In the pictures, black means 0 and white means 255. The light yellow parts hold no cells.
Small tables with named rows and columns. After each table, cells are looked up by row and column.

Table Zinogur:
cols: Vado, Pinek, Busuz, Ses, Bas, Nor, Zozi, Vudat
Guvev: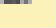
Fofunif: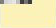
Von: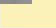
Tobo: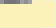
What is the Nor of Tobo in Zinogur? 159
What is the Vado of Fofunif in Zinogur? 127
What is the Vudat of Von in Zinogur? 145
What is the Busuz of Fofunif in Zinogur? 221
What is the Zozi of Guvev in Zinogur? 117
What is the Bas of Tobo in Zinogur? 124
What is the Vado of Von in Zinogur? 140
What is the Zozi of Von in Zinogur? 145
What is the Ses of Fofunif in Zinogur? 228
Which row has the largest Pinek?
Fofunif

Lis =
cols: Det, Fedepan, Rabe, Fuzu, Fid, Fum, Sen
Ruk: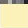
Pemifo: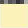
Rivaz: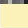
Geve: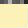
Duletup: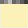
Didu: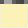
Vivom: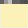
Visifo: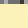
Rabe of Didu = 168
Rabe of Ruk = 181
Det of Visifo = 123
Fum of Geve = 119
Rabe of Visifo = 112
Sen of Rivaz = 34
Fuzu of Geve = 92
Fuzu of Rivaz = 96
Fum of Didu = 70
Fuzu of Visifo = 110
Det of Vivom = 99
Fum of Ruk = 115
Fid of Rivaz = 103
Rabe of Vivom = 192
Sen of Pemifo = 176
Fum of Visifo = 60
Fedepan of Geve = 100
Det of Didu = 89
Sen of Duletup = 62
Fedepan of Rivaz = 102

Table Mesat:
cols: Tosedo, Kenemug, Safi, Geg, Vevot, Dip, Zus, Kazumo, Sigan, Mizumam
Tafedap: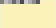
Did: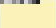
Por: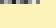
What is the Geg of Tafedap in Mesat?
106
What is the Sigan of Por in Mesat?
230
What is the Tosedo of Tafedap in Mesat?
128
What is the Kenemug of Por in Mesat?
183
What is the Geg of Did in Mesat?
141
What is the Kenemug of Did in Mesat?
211
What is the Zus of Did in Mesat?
216
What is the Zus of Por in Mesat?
63
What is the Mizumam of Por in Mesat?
121
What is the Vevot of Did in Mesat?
174
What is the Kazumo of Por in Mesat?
155
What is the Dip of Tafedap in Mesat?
76
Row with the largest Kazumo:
Tafedap

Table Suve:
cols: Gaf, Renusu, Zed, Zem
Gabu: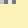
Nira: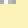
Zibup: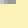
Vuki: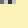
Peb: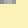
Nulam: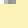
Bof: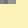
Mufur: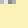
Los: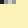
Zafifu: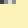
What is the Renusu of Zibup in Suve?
167
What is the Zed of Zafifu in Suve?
217
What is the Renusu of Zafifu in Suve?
143
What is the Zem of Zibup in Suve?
154
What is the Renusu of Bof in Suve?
118
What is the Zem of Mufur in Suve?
174
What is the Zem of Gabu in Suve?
124
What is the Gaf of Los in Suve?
30
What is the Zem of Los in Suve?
153
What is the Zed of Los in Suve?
203
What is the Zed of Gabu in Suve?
232
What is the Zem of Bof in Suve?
147
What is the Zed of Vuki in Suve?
51
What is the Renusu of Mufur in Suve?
233
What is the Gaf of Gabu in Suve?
197
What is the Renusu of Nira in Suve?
249
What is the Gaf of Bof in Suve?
134
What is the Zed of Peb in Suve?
178

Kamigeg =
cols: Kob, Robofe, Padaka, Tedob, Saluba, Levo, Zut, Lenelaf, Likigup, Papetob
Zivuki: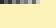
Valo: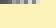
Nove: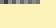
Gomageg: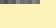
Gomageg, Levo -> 111
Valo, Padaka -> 105
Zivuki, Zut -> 122
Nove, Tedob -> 97
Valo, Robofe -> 90
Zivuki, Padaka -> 56
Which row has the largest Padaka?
Nove

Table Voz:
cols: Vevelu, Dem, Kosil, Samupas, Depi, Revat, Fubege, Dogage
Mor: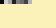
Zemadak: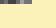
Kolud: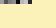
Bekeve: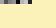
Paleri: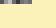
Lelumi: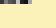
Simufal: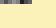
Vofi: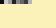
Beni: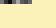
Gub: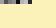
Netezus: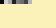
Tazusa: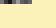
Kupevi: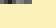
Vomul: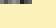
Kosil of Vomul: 119
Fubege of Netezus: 68
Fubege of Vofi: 61
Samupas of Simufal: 147
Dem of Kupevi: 74
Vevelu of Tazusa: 120
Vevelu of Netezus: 10
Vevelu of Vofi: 13

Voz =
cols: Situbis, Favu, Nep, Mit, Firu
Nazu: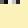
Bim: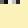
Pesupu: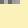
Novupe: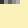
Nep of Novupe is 99
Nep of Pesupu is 105
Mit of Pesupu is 156
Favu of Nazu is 13
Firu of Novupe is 175
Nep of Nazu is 242
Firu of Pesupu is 163
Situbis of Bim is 105
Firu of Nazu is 38
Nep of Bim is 239
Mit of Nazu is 196
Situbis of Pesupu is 110
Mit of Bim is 191
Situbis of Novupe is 51

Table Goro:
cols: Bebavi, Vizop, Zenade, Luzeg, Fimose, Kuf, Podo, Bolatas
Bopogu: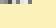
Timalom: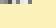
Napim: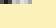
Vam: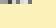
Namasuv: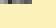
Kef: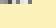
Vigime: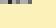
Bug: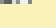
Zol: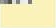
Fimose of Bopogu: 125
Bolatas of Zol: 124
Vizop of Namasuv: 138
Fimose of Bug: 143
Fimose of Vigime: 118
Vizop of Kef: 145
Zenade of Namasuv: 47
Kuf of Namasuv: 113
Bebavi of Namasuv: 166
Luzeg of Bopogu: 218

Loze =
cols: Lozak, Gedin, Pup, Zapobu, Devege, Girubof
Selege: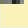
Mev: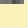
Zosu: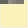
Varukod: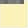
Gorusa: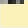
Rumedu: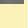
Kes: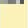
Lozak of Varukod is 121
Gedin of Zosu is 99
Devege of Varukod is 131
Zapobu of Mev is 79
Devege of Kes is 196
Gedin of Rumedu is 112
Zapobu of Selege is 34
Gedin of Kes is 158
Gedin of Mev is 113
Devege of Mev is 96
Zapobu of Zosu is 129
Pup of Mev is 119
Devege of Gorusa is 128
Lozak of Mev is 118
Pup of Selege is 125
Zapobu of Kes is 126
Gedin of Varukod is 108
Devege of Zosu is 122
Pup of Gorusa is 33
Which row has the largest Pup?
Zosu

